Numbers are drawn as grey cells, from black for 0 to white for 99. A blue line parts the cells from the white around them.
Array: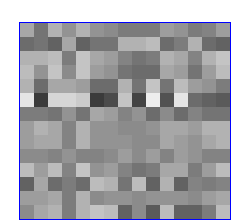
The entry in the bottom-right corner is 73
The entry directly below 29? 61
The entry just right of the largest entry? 32
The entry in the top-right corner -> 61
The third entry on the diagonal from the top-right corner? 51
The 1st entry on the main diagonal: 65
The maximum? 92
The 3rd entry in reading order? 69
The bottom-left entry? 54
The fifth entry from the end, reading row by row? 73
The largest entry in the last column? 76
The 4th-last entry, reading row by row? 38
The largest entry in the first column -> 89
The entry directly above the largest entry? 76
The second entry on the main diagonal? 45
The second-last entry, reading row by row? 48
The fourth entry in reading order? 57
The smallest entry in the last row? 35
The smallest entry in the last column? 35
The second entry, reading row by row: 45

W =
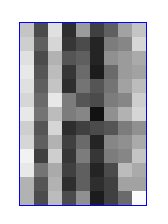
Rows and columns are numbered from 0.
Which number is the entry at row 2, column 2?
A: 69
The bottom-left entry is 69
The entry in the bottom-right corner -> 97
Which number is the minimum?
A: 7
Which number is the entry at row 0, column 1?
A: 29
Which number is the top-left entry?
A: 76
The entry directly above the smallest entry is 29
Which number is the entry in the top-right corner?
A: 76
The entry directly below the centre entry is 25
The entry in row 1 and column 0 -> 80
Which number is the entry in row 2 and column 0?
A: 87
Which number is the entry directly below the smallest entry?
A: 29
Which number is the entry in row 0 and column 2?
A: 87
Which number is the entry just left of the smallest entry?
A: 52
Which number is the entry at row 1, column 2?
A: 83
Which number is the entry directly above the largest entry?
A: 63
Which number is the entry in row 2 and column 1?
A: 29

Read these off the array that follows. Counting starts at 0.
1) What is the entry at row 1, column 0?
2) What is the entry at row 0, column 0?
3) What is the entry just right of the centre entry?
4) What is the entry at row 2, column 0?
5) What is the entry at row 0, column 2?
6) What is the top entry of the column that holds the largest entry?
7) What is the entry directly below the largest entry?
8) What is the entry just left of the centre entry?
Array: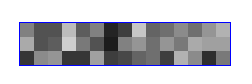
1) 66
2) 50
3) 58
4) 21
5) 32
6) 73
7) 21
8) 11

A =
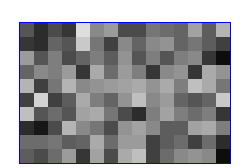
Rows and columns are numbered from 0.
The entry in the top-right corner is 70
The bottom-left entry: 36
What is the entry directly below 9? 42
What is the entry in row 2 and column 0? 60
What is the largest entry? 86
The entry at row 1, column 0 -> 21
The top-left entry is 33
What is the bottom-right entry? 5
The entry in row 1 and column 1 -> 17
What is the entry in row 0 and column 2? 29
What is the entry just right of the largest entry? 53
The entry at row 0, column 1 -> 17
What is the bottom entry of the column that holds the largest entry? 21
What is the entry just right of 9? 29
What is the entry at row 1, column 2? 39
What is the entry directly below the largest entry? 78
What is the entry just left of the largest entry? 21
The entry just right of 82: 25

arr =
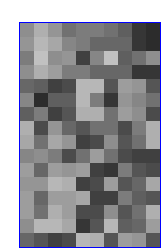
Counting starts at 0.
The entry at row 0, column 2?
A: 58
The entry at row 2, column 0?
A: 48
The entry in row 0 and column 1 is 68
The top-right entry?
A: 17
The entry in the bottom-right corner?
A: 33
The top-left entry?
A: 55
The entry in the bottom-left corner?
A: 40
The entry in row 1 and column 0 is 58
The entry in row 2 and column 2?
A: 55
